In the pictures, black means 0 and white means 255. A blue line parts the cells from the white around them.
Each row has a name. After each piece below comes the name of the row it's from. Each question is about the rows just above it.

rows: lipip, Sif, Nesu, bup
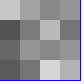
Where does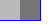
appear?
Sif
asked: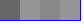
Nesu

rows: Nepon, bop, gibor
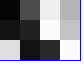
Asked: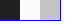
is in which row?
bop
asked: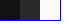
gibor
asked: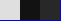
gibor
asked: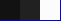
bop

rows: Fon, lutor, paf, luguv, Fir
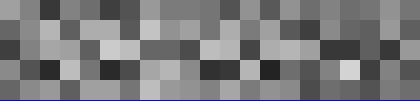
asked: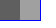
Fir
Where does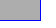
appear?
lutor
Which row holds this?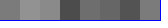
Fir
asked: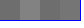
Fon

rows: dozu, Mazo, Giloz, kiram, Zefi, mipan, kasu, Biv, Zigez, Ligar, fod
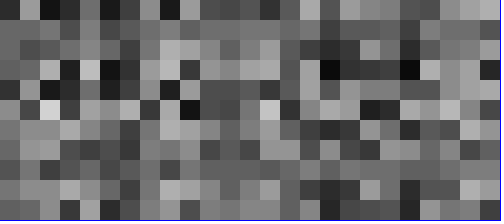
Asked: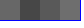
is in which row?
Zigez
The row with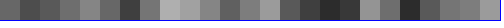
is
Giloz
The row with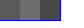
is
Zigez
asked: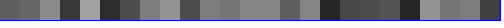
fod

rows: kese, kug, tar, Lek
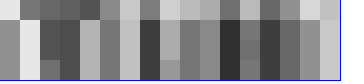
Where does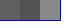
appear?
kese
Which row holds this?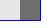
Lek
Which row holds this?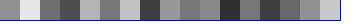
Lek

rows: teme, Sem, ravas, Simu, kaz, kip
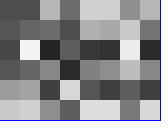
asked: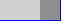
teme
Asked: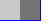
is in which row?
Sem
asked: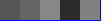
Simu
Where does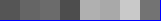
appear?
Sem
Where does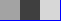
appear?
kaz

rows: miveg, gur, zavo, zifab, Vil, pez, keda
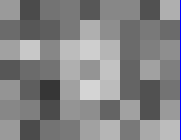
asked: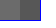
gur
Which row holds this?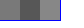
miveg
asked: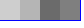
zavo

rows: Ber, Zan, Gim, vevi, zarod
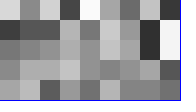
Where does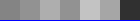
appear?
Gim
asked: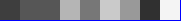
Zan
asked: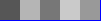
Zan
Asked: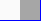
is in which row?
Ber

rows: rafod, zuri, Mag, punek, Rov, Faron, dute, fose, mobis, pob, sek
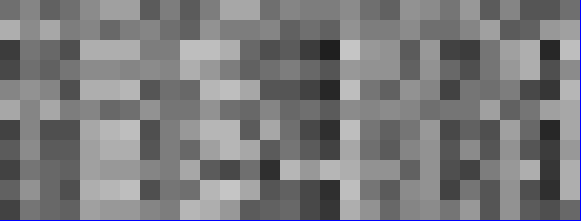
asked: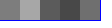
mobis
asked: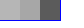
fose
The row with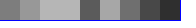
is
dute
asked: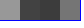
Mag
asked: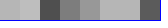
dute

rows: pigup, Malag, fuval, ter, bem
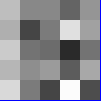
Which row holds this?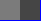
bem
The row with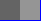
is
pigup
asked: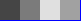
Malag

